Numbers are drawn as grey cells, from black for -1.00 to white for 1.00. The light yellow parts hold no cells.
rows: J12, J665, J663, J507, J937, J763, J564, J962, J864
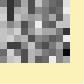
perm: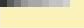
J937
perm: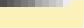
J763
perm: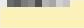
J763
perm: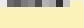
J665
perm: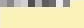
J864

